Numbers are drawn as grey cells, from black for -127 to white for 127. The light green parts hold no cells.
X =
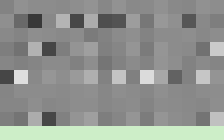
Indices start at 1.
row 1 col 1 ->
3
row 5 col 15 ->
10
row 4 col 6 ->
20
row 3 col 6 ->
12
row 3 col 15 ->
8
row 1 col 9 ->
18
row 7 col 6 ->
13
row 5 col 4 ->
11
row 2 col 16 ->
-1
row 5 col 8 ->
-10
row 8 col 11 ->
4
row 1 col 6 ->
14
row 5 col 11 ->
3
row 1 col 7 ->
19
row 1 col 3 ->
12
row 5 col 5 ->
11
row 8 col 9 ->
10
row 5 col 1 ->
6
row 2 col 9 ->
-44
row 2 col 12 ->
24
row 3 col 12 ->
12
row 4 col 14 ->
10
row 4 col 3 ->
50
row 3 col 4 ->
12
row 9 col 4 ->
-56
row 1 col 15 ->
17
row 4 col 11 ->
-4
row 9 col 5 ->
1
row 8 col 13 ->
11
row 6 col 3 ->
9
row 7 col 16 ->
13
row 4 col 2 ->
-13
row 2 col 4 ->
8
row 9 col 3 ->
44

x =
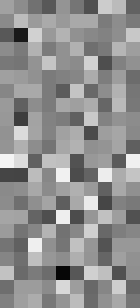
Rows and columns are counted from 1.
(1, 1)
33
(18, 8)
-44
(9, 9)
18
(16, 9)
30
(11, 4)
-11
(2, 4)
42
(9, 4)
2
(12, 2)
92
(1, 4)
-39
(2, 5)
25
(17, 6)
7
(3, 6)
17
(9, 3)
35
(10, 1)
18
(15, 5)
-33
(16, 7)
22
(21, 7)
-23
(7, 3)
41
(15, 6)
41
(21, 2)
28
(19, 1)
5
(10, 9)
38
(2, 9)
13
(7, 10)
-9
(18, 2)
-31
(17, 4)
52
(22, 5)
20
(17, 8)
-23
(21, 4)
11
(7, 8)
13
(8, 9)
58
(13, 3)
60
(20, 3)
-4
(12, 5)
62
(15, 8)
-57
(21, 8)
6

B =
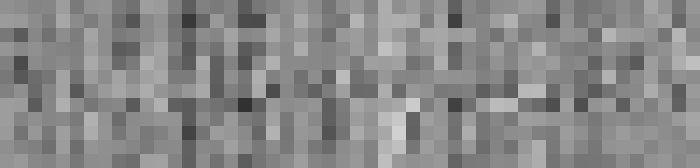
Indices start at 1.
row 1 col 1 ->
16
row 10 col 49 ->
6
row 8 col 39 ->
-20
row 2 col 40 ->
-46
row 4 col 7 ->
30
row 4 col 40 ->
12
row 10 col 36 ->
2
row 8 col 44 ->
27
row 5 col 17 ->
3
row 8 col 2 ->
27
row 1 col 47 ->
37
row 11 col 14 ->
-30
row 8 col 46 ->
20
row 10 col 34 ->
45
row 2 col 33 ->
-63
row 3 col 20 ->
38
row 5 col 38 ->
26
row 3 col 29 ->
26
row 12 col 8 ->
14
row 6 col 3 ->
-18
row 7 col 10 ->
25
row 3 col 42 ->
16
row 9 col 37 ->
-6
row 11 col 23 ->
-7
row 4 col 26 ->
27
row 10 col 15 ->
-11
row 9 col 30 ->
-27
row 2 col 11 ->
9
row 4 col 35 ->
2
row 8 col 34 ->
-15
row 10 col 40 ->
-4
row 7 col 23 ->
-29
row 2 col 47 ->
26
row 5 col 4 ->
5
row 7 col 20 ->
-51
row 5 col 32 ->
47
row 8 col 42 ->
-48
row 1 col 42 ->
-11
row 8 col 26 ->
37
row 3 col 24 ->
-17

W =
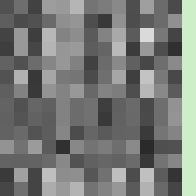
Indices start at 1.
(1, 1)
-46
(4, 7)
-34
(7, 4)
19
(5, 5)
23
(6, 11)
67
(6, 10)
-64
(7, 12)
9
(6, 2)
49
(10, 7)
-25
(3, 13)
-59
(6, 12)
-6
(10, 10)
-27
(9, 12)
-17
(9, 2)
-43
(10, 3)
-44
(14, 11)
50
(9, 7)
-14
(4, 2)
24
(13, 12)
-35
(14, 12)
-22
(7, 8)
3
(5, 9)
9
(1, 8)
-3
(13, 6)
15
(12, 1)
-28
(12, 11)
-71
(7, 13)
-36
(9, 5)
2
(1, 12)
-20
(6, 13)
-55
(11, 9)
-17
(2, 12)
-20
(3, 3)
-65
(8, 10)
-21

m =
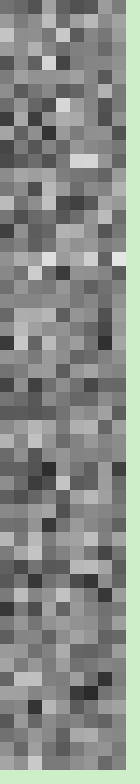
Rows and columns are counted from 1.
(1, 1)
-13
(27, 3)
25
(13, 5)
-1
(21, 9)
2
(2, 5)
-17
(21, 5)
22
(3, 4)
-8
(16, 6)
-18
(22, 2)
4
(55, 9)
3
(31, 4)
36
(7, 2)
-36
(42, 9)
-27
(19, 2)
45
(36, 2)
-47
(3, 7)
6
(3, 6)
-36
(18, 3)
-32
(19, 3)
32
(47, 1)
26
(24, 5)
19
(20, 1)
8
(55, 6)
13
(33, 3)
-41
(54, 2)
-23
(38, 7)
8
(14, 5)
26
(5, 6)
-2
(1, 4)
33
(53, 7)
45
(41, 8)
36
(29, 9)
-2
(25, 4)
59
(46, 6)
35
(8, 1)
-18
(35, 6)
-36
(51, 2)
7
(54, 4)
-11

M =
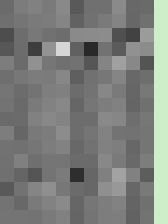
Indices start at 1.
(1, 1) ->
-20
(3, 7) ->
11
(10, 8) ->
2
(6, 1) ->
-16
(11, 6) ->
-23
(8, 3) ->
-5
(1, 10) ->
-23
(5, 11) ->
-43
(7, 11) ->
-7
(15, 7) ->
-9
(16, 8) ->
-2
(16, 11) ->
-12
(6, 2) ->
-8
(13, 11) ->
-34
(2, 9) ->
4
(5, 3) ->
17
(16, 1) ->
-11
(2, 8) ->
-5
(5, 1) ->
-2
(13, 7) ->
-25
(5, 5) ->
-15
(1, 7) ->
-15
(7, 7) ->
-12
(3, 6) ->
10
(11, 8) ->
1
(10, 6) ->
-18
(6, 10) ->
-23
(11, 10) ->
-24
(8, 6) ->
-25
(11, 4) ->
-2
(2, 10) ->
-24
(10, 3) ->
-6
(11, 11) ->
-10
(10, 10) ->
-13
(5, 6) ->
-13
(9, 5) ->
3

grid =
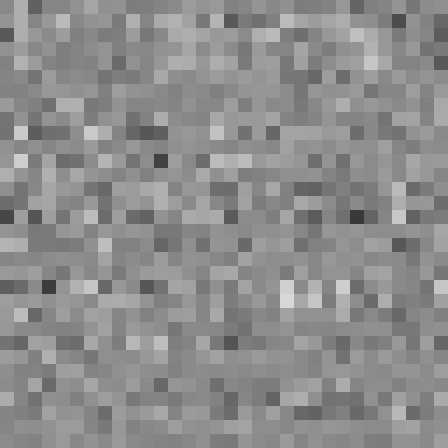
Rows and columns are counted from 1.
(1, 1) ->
9
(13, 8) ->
13
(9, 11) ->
2
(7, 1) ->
2
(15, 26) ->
10
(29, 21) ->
38
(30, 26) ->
-22
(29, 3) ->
-13
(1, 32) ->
15
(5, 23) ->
-2
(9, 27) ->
9
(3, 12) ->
8
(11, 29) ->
5
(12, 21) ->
28
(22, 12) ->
0
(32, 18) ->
20
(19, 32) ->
10
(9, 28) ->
-11
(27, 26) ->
18
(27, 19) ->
14
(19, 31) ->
18
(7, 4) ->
23
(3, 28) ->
23
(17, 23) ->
-9
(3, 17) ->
27
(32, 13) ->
2
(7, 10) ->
18
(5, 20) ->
30
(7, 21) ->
12
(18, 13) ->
-9
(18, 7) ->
16
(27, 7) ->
3
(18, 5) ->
-7
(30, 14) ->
26
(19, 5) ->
15
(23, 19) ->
8
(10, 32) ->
9
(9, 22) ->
-1
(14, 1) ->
15
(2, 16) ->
52
